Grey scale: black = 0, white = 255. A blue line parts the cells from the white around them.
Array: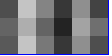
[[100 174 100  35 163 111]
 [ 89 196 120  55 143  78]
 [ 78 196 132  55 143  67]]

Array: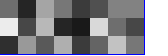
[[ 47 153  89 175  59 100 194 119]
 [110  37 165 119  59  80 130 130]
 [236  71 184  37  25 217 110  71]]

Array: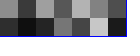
[[ 46  15  36 118  69 199  26]
 [141  58 159  87 179 130  78]]

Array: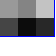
[[ 69  12  40]
 [153 132 195]]

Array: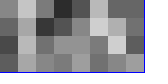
[[102 167  55  83 135 207 176 113]
 [ 73 185 113 147 147 123 207  93]
 [135 197 123  44  83 185 102 102]
 [ 93 167 135 123 158 113 135 158]]

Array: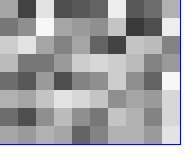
[[187 119 119 154 205 215 205 187 131 154]
 [109  78 143 187 143 119 196 177 131 215]
 [109  88 154  78 131 143 205 143  99 247]
 [205 227 165 131 165  99  66 196 187 131]
 [165 154 177 165  99 131 177 177 154 227]
 [177 165 196 227 215 196 143 165 154 215]
 [165  66 227  78  88  99 237  88 109 177]
 [119 143 247 165 154 143 196  57  78 237]]

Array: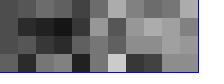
[[ 77  43  33  21  55 151  86 151 172 160 129]
 [ 77  86  55  43  96 118  96 141 141 160 151]
 [ 77  86 108  96  66 108 172 129 108 118 172]
 [ 96  43 118 129  33 118 203  55  66 141 141]]
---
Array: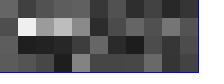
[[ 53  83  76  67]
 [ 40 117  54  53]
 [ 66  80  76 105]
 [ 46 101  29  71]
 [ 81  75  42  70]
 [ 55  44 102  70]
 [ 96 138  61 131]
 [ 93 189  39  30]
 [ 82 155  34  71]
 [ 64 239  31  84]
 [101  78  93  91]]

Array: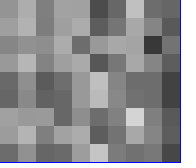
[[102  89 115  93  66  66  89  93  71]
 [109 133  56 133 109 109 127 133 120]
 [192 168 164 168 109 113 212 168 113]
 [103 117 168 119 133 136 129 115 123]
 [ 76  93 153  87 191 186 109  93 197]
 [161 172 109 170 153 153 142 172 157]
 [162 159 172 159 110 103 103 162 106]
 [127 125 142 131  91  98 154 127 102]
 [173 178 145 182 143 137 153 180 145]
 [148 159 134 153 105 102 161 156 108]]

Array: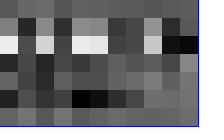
[[ 93  88   9 134 116 113 109]
 [ 89  44  16  71  96 107 101]
 [ 85 147 200  92 123 110  98]
 [ 90  72  72  83 106  70 100]
 [ 92  57  66  95  98  46 106]
 [ 96 135 229  76  78  15  97]
 [ 98 139 235  58  78   3  89]
 [ 86  47  67  70  94  64 115]
 [107 137 212  37  42  52  87]
 [103  39  76  72  66  78 115]
 [ 88 127 237  40  99  33  99]]

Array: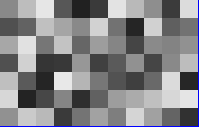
[[220 114 145 189  38 229  49]
 [ 59  95 131 137 219 215 100]
 [142 209 138  69 105 192 161]
 [185  37  69 145  63 171 213]
 [227 114 133  90  82 157 126]
 [ 58 210 157  64 119  97 162]
 [ 33 137 102 151 181  46 116]
 [ 87 165 195  56 232 133  58]
 [230 192 118  53  37  71 185]
 [189  98 225 209  90  35 202]
 [137  80 167  80 191 215 145]]

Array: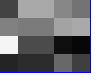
[[115 169   7  63]
 [135 163  15 104]
 [169 123  75  44]
 [169 123  75  44]
 [ 67 129 245  36]]

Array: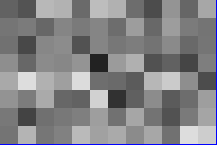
[[167 116 117 126  76 158 165 205]
 [102 123 105  69 142 109 122 221]
 [148 157 138  97 203  91  82 113]
 [ 76 104 115  81 183 140 115 167]
 [109 157 125 176  91  96 166 139]
 [177 109 119 155 106  49 113 170]
 [189 133 133  34 110 209 158 161]
 [106 122  82 148 220  98 127 186]
 [178 133 140 135 159 103 120 129]
 [184 103 135 139 177 170 112 118]
 [ 83 123  72 103 221 124  67 180]
 [ 98 117 113 142 169 147 120 116]]

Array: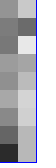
[[201 107 232 165 187 212 208 184 184]
 [148 124 120 156 144 168 137 101  43]]
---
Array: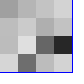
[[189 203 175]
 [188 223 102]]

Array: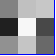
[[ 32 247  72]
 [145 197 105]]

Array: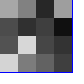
[[ 76  48  63]
 [ 82 215  70]]

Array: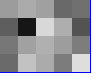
[[ 94  22 216]
 [119 161 176]]

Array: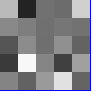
[[137 126 112]
 [ 85 140 111]]

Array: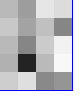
[[200 163 192]
 [185 134 203]]

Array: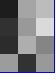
[[ 49 153 218]
 [ 44 174 133]]

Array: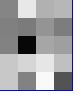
[[128 123 148]
 [130   7 166]]

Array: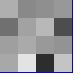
[[112 162 184]
 [159 170 153]]
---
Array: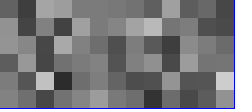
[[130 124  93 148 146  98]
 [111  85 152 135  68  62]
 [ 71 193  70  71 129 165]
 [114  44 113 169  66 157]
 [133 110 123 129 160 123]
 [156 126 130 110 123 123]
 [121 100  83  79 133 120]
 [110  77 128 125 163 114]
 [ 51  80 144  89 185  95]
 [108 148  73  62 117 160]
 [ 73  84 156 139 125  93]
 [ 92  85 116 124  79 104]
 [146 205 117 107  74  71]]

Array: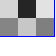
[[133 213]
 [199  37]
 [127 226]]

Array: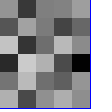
[[176 116  41 195  85 148]
 [ 73 186 203  52 162  56]
 [144 111 177 110 123 127]
 [174  95  75 185  68 130]
 [142 149   2 139 103 158]]

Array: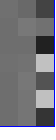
[[110 110 110 112 110 110 112]
 [117 117 119 114 110 120 105]
 [ 52 192  83 193  33 113  67]]

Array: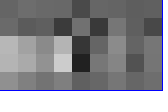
[[144 180 183 106 101]
 [128 170 162  91 109]
 [115 146 138  95 105]
 [127 204 180  59 104]
 [ 96  33  54 113  74]
 [103 119 101  57 102]
 [118 133 139 118 100]
 [102  82 100  95  94]
 [110 117 118  72  96]]

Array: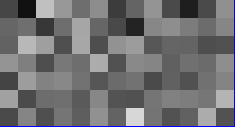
[[ 74 161  68 148  98 102  70]
 [133  75 157 127 184 111  17]
 [ 79 109 130  78 159  55 192]
 [117 111 136 120  79 110 152]
 [ 94  90 114 110 167 166 110]
 [145 135  86 172  78 102 141]
 [ 99  83 107  81 146  73  60]
 [215  81 114 137 156  35 100]
 [116 117  74 133  87 135 148]
 [ 82 129  97  96 101 142  74]
 [ 97 125  81 112 100 124  30]
 [172 118 113 107  78 108  74]
 [ 82 180 132 142  81 134 144]]

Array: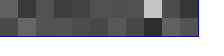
[[ 74  97]
 [102  56]
 [ 83  82]
 [ 84  62]
 [ 77  66]
 [ 72  80]
 [ 88  79]
 [ 72  80]
 [ 44 196]
 [ 97  76]
 [ 83  54]]
